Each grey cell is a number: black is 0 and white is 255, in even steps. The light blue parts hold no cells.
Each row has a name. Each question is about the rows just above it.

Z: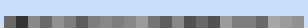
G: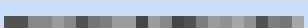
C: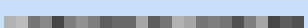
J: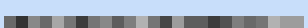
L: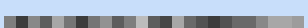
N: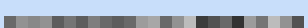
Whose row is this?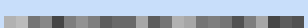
C
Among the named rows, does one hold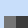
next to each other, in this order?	yes
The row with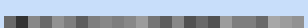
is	Z
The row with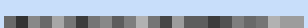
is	J
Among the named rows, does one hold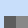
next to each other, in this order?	yes

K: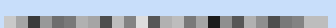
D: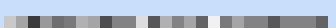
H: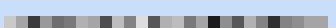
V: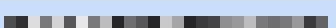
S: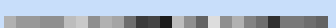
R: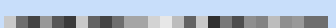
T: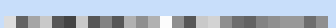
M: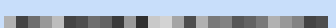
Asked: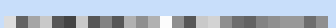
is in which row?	T
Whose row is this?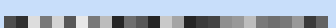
V

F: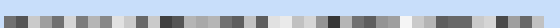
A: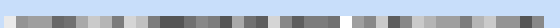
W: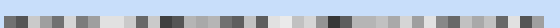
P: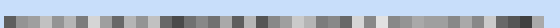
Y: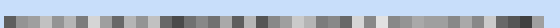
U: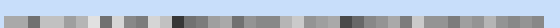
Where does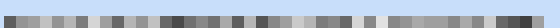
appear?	Y
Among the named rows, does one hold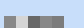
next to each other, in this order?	no
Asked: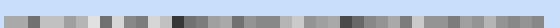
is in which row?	U
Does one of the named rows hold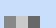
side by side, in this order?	yes
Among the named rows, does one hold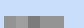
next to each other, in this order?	no
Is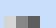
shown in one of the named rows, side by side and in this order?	yes
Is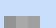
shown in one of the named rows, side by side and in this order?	yes

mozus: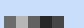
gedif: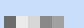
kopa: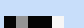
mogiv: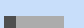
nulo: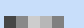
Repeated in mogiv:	[172]
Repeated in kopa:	[5]
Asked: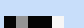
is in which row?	kopa

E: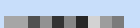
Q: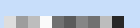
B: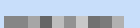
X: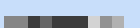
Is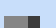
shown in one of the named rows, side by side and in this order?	yes
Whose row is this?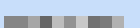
B
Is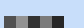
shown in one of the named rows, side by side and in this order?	no

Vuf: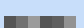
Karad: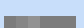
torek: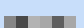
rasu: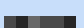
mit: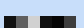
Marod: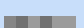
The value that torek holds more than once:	[167]
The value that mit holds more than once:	[17]
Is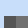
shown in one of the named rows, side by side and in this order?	yes
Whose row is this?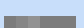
Karad
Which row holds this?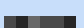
rasu
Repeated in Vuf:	[85]

